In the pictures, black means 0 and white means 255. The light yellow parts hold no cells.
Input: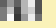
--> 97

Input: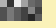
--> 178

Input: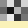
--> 140

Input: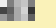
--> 239

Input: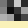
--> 117

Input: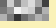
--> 106
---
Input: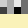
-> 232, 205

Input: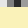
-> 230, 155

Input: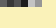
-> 195, 150

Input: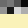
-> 215, 173

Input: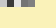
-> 228, 200

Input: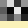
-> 232, 219

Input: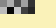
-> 201, 187

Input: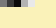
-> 233, 178

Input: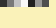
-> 248, 196

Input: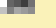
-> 254, 194
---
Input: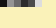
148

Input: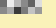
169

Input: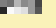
250

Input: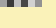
58

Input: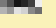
151

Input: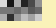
48

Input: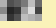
53

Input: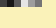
23

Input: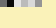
10

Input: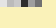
187
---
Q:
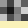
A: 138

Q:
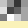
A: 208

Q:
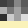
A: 161

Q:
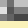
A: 70

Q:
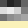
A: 153

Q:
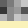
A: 198

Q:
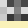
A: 101
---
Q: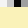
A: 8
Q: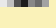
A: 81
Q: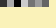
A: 4
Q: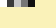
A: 200
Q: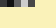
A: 98
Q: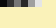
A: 119
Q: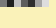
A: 193
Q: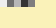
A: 183
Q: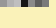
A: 191
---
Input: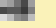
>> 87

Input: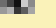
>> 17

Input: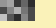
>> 180

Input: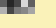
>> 70

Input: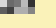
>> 118

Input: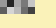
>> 168

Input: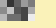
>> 84

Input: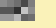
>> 49
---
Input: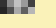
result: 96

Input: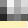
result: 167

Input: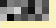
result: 156

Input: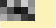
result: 30

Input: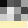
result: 160

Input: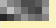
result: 65

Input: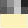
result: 201

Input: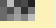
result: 48
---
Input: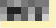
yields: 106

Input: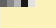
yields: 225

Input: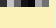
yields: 7

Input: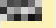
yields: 110

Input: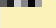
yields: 4

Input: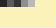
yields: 185

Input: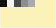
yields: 170

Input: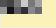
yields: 120

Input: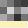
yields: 103

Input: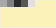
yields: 224
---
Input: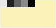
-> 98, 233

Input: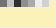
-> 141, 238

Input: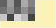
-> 98, 214

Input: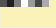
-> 255, 255

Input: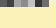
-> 141, 194

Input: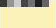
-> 70, 204
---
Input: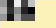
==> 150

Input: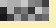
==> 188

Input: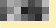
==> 115

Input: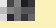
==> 231

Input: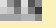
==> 221

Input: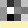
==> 179

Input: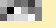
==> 187
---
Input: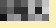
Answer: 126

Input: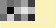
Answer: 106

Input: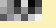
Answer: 132

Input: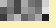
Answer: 129

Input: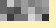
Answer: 200

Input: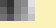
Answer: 49

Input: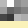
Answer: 252

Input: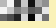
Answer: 244

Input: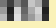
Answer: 61
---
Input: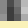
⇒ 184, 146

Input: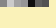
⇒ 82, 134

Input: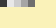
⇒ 110, 56

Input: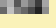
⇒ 165, 103

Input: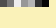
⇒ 5, 78

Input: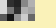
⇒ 177, 90
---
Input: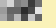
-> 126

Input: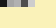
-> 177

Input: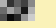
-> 94

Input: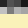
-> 69

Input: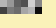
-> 96

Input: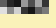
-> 22

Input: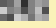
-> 161

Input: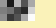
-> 183

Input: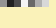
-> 75
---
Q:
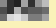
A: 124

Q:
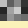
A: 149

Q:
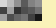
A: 115

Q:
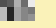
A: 162

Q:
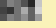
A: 143

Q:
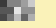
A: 189

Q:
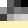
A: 167
